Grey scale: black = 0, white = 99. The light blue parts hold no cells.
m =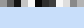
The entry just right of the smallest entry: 18
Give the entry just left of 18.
3
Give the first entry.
59
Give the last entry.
70
